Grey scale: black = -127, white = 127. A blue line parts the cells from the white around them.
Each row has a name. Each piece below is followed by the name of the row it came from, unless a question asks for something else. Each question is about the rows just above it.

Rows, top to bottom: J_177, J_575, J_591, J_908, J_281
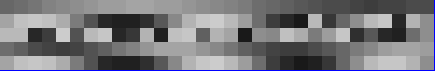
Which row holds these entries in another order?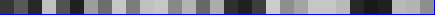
J_281
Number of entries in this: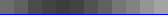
12
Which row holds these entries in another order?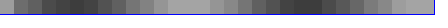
J_908
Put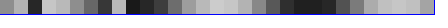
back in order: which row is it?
J_575

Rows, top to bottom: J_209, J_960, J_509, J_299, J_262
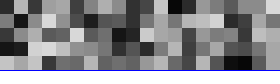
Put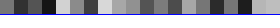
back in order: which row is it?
J_299
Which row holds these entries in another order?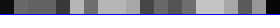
J_262
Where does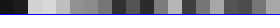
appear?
J_299
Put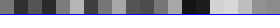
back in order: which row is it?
J_299

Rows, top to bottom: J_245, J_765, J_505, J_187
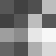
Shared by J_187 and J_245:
[-48]
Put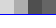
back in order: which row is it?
J_187
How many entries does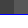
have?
2
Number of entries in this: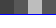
4
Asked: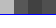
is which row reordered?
J_245
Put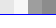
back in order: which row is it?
J_505

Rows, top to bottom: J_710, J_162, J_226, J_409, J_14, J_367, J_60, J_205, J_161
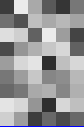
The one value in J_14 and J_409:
[87]
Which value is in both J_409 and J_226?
[-30]
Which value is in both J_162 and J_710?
[41]
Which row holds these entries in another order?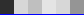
J_205
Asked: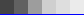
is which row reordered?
J_226
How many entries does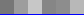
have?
6
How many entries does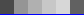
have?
6

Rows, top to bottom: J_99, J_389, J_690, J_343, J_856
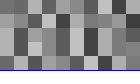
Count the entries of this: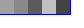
5
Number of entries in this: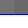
2
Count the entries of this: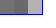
3
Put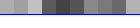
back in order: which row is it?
J_856
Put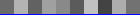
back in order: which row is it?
J_99
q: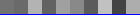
J_99

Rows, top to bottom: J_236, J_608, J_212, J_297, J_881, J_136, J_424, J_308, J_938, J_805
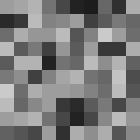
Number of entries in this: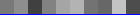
10
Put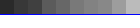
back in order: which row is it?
J_608
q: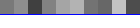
J_136
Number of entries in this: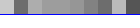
10
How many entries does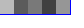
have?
5
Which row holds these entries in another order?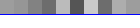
J_424

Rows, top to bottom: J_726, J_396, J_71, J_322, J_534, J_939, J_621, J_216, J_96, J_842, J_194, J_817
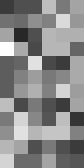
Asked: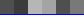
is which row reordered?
J_194
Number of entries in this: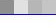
4
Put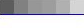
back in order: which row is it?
J_621
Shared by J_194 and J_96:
[-6]
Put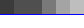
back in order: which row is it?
J_726
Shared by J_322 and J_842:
[54]
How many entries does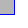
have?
1

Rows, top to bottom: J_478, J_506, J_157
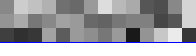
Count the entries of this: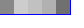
5
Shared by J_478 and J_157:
[26]
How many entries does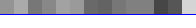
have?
14

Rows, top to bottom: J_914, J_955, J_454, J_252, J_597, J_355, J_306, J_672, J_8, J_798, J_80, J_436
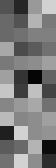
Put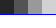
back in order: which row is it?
J_914
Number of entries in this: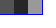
3
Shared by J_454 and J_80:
[-22]

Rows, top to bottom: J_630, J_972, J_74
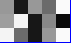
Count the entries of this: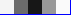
5
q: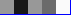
J_630
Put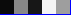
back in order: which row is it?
J_972
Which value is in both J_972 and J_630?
[-104]
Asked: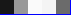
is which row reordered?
J_74

